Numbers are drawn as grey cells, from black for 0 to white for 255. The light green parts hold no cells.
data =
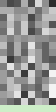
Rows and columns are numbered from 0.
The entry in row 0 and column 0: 127
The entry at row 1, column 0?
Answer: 173
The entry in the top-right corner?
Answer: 44
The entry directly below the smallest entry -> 201
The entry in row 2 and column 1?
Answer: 201
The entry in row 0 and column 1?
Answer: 73
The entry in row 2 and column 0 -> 99
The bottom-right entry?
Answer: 58
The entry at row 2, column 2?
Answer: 157
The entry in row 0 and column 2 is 85
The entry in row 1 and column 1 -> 173

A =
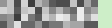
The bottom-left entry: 90
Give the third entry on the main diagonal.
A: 61
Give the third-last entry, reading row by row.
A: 165
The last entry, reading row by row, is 90
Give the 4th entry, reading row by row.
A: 211
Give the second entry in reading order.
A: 196
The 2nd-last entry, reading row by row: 90
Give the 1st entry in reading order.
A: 149
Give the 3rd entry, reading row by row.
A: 76
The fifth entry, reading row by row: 61
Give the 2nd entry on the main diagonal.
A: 196
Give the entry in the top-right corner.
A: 104
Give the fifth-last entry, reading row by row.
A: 181

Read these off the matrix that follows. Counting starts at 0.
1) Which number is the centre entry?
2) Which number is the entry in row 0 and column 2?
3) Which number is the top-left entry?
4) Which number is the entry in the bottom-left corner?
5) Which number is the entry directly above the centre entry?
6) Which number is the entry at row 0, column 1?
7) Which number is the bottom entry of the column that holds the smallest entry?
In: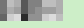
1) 129
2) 174
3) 117
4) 102
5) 129
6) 190
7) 43

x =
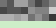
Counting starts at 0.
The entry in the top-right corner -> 130
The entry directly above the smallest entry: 204
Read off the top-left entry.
114
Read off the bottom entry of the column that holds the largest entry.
57
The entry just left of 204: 130
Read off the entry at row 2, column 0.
176

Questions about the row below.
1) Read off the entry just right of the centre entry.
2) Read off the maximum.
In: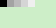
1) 213
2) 239

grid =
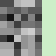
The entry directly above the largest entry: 117
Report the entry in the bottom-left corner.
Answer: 179
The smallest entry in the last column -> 50
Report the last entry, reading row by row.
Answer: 117
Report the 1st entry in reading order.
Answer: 77
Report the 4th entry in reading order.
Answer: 194
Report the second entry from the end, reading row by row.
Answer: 163
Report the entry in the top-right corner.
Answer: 102
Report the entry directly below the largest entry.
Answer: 163
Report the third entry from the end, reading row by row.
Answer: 179
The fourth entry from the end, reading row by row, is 77
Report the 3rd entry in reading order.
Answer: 179
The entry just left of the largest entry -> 194
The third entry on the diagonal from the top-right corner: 63

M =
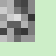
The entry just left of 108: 166
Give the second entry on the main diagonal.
179
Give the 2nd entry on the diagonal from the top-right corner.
82
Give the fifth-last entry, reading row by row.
192
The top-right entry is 135
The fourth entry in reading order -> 68

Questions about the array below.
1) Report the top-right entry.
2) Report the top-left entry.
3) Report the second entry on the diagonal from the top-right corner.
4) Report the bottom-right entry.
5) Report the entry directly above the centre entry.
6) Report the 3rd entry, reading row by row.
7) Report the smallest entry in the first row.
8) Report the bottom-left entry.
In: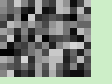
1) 187
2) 147
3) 187
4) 61
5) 102
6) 201
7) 15
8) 132

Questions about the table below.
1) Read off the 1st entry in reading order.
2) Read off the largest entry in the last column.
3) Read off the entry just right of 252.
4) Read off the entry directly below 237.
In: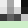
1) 237
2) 196
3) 16
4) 225

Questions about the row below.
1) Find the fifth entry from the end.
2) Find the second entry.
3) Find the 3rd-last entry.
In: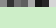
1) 95
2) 51
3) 23

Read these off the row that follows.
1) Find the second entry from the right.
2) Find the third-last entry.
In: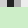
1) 177
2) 35
